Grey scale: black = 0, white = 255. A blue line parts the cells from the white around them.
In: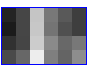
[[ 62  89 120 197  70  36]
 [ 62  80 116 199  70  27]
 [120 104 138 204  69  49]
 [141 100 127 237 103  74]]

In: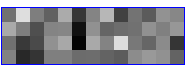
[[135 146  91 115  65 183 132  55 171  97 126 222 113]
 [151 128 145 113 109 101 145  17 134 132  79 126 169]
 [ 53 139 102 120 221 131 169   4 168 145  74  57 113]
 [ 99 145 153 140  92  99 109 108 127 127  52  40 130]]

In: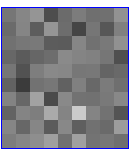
[[146 112 111 124 107  77 149 134 118]
 [128  87 118  69 109 149  93 133 107]
 [145 121 113 134  91  92 121 119 113]
 [ 79 118 129 132 138 109 102  91 103]
 [105 100 120 119 135 137 126  82 118]
 [111 123 104 128  97 119 114  59  98]
 [136 121 113 114 137  74 162 103 131]
 [ 84 114 132 203 132 170 126 132  99]
 [156 106 113  95 136  91 134 103 134]
 [111 119 115 160 112 159 142 134 125]]

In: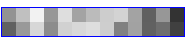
[[ 51 151  96 163 211 205 187 163 222 151 242 192 147]
 [ 64 110  97 162 129 206 222 216 209 140 215 153  97]]

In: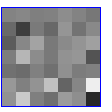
[[119 131 141 129 127 135 131]
 [137 115 149 104 122  61 105]
 [160 148 138 121 163 135  92]
 [ 83 150 146 121 140 182 125]
 [128 124 144 112 128 108 113]
 [238 134 100 193 147 128 152]
 [ 40 142 155 111 127 202 146]]

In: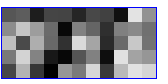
[[146 227  16  65  72  37  68  69  29  93  86]
 [112 137 128  47 101 129   8 107 157 197 140]
 [114 200 106  42 165 218  49 105 174  74 191]
 [150 163 225  14 129  85   7  24 131 211 121]
 [213 226 185  57 215 122 151   1  54 179  70]]

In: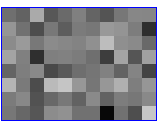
[[134 135 119  84 100 128 106  87 170  98 111]
 [ 46 125 148 153 119 123  93 120  77 113 149]
 [105 138 143 189 144 131 135 139 120 154 139]
 [160  85 164  61 111 124 129 127  47 128 163]
 [ 67 132  99 129 117 110  89  73 137 126 100]
 [150 126 176 151 118 151 197 186  76 122 180]
 [137 119 125  98 138  98 120 104  82 136 123]
 [199  78 113   8 113 113 145 140  86 103 119]]
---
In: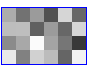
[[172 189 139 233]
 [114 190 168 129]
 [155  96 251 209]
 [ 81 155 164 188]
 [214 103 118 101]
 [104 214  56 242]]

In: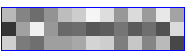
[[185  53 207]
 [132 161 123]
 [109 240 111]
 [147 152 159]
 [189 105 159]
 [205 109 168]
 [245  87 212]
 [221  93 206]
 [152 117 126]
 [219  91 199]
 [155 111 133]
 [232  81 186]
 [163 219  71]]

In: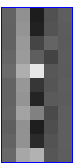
[[ 99  98  98 102 107  99  99 101  95  99 105]
 [145 148 153 155 174 151 148 163 145 146 167]
 [ 29  33  69  94 230  54  36 129  30  42 178]
 [ 81  83 100  67  87  85  90  74  78  83  86]
 [ 94  92  91  92  91  93  92  94  94  94  93]]

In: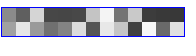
[[139 161]
 [ 95 230]
 [213 154]
 [ 71 112]
 [ 70 131]
 [ 72 220]
 [196  84]
 [244 232]
 [115 197]
 [201  64]
 [ 60 247]
 [ 57 105]
 [ 56 224]]

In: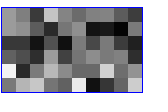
[[155 155  56  97 242 121]
 [127 144  56  78  41 181]
 [ 58  92  19  46 123 199]
 [196  42  81 156 184 117]
 [132 118  16  65 139  97]
 [107 143 123 117 105 234]
 [129  19  72 141 105  17]
 [131  25 122 122 209  54]
 [ 92   4  60 129 110 101]
 [ 61 122  32  46 147 205]]

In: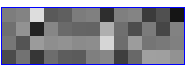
[[125 112 119  75]
 [131 146  84 114]
 [221  35 155  54]
 [ 89 134 142 109]
 [ 95 106 146  93]
 [124 101 139  91]
 [128 100 141 127]
 [ 46 175 214 135]
 [127 111 109  62]
 [132  77 156 104]
 [ 59 123 117 160]
 [ 80  70 121 159]
 [ 21 130 128 146]]
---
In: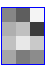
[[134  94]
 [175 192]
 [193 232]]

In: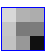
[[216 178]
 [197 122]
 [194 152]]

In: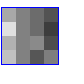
[[168 129]
 [224 129]
 [177 129]]

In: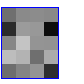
[[111 138]
 [ 43 155]
 [135 196]]

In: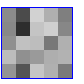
[[139  75]
 [136  45]
 [144 193]]

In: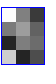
[[252 128]
 [123 157]
 [ 37 126]]

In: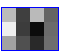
[[187  63]
 [238  60]
 [162  80]]

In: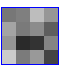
[[119 127]
 [164 122]
 [149  42]]
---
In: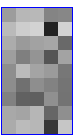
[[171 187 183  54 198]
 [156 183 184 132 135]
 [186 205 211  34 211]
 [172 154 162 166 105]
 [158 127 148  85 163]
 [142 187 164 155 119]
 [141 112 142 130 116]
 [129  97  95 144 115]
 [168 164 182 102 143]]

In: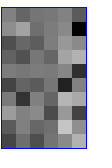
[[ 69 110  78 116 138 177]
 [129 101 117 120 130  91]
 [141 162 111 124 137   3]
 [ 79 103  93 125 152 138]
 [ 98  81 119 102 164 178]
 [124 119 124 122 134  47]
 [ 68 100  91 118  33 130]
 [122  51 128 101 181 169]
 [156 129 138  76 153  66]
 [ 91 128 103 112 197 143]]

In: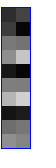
[[143 132]
 [ 46  68]
 [ 61   7]
 [121 115]
 [143 197]
 [ 23   6]
 [126 125]
 [181 208]
 [ 20  28]
 [110 118]]

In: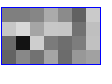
[[ 99 136 114 165 108 152 161]
 [127 127 134 171 139  97 202]
 [198 216 165 199 198 114 191]
 [106  19 206 123 110 125 193]]

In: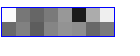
[[106 129  93 133 147 142 104 123]
 [250 119 102 122 152  27 172 239]]

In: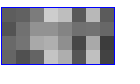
[[101  80 100 196 174  85 192  66]
 [ 93  97 124 205 190  89 184  91]
 [ 83 113 146 146 132 112 114 103]
 [105 116 169 175 143  71 169  60]]

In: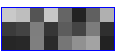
[[ 38  40 127  42 118 145 163  34]
 [201 190  84 199 101  35  96 176]
 [ 59  67 126  54  92  68 124  47]]

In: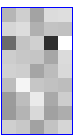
[[207 200 162 195 214]
 [182 207 163 220 222]
 [214 221 176 195 193]
 [107 196 208  47 255]
 [205 199 197 167 219]
 [209 206 165 188 217]
 [189 245 198 193 189]
 [155 189 234 169 205]
 [154 180 217 161 173]]
